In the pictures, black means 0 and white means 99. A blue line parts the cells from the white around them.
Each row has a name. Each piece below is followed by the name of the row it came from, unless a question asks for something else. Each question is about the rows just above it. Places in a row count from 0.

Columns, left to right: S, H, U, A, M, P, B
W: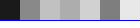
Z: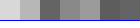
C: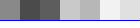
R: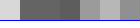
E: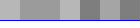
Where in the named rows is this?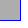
W, 3
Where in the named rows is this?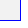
C, 5
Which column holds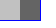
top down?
U
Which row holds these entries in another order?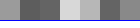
Z

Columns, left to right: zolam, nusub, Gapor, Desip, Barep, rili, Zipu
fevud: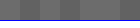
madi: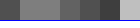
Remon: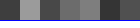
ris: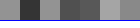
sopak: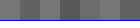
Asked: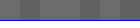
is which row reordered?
fevud
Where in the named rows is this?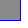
ris, 6
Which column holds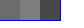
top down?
Gapor
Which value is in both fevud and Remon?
[42]
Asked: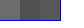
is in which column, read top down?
Desip
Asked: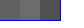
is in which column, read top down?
Desip
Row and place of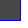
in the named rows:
Remon, 2

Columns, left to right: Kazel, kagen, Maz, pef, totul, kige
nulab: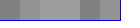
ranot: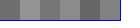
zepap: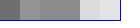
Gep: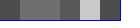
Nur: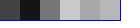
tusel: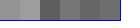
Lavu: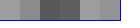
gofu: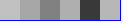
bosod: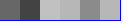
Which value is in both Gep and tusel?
[43]
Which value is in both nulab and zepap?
[57]
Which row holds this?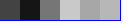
Nur

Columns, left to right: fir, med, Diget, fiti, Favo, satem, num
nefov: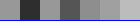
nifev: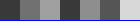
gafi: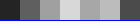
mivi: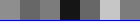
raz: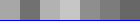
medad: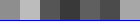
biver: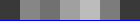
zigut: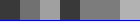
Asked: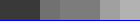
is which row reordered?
zigut
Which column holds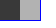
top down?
num
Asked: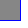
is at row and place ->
biver, 1

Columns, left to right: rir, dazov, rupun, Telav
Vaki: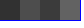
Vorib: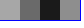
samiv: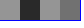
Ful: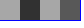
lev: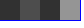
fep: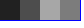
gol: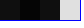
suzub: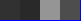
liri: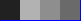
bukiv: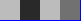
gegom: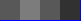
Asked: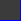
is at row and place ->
Vaki, 2
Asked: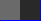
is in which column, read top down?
dazov
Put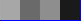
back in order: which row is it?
Vorib
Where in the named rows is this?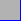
liri, 1
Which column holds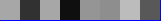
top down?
rupun
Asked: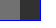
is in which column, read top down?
Telav
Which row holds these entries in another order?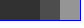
lev

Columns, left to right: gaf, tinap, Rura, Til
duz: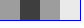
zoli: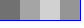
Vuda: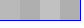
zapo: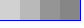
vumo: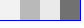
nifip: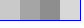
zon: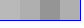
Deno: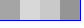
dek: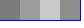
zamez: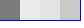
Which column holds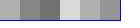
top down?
Til
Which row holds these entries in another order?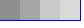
nifip

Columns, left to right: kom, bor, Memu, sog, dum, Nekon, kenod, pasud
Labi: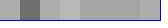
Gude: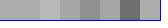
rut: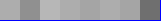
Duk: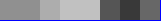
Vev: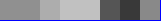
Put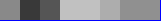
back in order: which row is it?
Vev
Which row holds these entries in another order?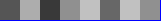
Duk
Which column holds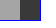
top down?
kenod
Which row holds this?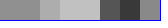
Vev

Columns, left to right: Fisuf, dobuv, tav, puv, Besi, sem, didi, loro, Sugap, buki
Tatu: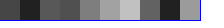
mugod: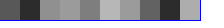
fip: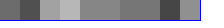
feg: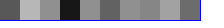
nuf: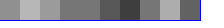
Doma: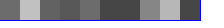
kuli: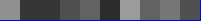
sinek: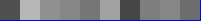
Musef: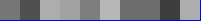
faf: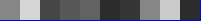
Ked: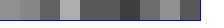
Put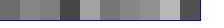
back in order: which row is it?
sinek
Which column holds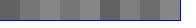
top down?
loro

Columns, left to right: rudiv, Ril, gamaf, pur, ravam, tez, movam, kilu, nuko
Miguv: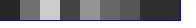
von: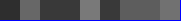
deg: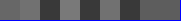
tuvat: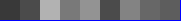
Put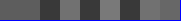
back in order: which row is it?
deg
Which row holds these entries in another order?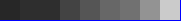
Miguv
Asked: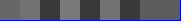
deg
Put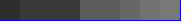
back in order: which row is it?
von
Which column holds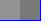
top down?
ravam

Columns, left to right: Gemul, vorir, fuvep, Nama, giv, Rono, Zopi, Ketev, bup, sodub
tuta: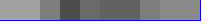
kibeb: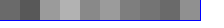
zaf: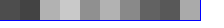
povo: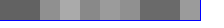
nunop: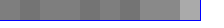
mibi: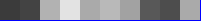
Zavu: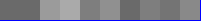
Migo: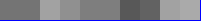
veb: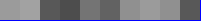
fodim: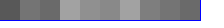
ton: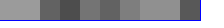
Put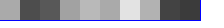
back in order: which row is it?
mibi
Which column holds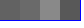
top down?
Ketev
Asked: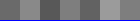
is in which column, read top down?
Ketev
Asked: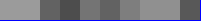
ton

